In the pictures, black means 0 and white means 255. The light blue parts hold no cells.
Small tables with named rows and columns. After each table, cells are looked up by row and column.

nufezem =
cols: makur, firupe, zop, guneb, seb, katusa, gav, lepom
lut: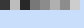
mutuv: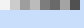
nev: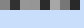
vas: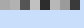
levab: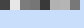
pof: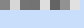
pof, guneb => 115
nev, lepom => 41
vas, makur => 169
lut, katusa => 176
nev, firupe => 49
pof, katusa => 100
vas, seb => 45
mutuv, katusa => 106
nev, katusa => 167
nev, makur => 132
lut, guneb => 120
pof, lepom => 225
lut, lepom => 205
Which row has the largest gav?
levab

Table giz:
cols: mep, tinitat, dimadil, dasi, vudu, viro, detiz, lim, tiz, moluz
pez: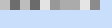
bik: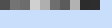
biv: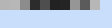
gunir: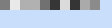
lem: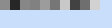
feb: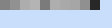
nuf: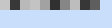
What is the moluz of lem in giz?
210
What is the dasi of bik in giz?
208
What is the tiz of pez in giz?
229
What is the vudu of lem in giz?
156
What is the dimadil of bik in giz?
109
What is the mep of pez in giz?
192
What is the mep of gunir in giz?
125

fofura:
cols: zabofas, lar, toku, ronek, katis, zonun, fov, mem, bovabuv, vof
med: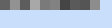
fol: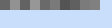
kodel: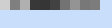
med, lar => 146
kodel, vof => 124
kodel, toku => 176
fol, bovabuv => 123
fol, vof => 128
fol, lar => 146
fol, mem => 96
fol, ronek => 151
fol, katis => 106
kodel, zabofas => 207

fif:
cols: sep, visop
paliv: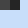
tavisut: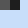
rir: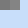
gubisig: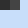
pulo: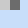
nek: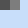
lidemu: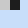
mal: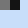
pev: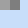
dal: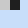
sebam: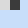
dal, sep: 201
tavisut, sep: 85
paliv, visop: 37
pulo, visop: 108
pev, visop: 126
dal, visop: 31
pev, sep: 160
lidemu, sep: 201
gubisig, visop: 68
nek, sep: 81
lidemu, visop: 29

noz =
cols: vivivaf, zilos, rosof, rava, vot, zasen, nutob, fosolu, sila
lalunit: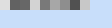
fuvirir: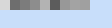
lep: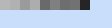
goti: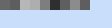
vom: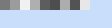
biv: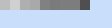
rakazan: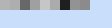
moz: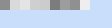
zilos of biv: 208
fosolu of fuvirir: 163
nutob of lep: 110
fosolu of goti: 140
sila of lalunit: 200
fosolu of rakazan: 147
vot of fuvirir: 179
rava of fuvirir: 141
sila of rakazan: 139
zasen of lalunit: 167
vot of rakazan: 198
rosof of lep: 155

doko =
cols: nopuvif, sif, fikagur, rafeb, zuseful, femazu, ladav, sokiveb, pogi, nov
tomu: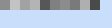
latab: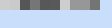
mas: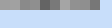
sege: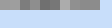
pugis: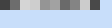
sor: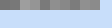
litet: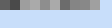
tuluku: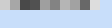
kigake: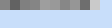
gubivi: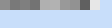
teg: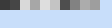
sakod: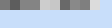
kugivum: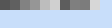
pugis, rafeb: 206
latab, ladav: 206
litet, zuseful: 142
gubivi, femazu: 178
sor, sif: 120
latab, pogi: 151
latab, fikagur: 86
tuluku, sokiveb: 162
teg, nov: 158
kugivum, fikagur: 130
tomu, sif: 195
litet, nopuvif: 95
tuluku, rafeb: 81

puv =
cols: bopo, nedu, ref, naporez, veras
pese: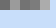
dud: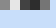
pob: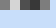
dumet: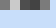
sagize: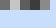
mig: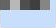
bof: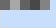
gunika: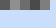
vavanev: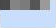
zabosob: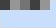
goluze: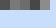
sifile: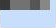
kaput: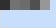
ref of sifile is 114
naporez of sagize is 60
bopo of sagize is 111
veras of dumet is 123
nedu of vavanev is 132
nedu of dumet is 202
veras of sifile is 135
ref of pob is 79
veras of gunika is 126
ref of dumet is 78
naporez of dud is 45
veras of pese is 172
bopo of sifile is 57
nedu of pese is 155
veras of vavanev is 154

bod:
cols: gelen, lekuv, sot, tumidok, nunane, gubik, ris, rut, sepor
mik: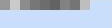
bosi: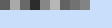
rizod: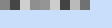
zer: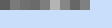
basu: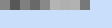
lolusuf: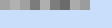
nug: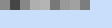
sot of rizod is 207
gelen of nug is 138
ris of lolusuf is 107
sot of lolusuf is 161
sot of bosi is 104
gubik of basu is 180
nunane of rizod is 149
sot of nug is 136
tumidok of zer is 107
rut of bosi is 114
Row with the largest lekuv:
mik

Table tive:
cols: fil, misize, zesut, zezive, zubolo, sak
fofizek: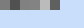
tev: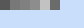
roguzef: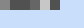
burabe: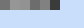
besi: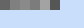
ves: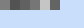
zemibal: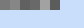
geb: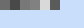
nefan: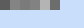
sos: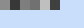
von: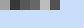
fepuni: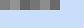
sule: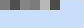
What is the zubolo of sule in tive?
184
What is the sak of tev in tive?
107
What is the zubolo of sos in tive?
191
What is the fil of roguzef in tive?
134
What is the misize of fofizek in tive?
81
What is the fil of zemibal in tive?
121
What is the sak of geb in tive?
91
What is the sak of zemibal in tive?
92
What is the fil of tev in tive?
87
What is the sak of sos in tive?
64
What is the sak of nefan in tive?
109
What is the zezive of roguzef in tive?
102
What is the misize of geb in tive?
73
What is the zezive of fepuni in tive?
117
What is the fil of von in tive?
160

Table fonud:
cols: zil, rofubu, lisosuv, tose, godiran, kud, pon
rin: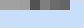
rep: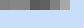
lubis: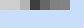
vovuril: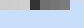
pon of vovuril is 123
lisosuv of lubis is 181
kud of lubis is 129
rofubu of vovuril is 206
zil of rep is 130
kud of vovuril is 117
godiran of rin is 127
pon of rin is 101
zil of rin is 161
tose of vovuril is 50
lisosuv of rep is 134
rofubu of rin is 161
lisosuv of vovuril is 208
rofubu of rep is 134

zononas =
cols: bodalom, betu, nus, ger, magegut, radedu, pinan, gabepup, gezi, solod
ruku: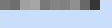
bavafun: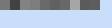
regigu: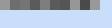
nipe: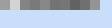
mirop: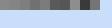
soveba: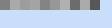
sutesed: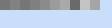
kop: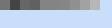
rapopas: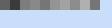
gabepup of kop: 144
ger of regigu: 90
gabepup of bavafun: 166
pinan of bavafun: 104
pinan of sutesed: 169
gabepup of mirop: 142
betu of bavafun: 66
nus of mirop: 126
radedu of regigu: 90
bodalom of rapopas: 97

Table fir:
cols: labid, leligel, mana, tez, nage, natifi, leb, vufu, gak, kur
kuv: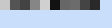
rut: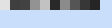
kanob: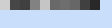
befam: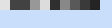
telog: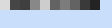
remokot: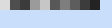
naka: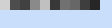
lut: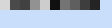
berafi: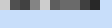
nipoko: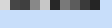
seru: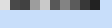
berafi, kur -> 40
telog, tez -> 136
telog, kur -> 35
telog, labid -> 219
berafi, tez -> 132
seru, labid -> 223
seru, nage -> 201
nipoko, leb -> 121
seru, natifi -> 88
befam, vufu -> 89
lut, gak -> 62
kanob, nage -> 197
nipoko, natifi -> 39
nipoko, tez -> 136
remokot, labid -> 220
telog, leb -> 124

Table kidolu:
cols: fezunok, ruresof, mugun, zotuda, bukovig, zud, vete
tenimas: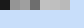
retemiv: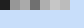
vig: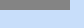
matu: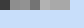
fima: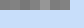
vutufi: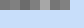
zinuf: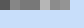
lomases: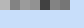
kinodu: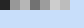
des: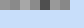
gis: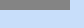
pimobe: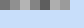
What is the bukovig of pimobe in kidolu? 94
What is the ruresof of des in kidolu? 138
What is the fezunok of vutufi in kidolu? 120
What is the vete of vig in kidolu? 132
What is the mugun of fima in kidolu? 120
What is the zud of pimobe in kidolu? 174
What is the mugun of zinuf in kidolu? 121
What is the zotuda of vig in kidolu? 132

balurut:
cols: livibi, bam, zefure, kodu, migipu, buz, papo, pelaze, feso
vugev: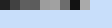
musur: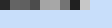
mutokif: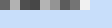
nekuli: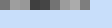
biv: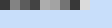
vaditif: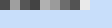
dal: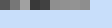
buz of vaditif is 155
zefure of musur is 96
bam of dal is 119
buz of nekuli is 115
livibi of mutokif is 101
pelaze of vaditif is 83
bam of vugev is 65
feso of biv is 219
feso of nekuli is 126
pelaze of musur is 32

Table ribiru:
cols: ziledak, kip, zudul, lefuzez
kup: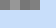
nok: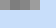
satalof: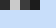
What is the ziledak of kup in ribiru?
126
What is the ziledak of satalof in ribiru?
43
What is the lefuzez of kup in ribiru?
128
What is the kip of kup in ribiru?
151
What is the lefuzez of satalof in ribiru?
28
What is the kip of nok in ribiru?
126
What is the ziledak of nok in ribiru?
149
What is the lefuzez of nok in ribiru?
157
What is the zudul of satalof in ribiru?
60
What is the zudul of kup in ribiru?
119
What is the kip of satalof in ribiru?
202
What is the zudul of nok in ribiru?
134
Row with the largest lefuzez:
nok

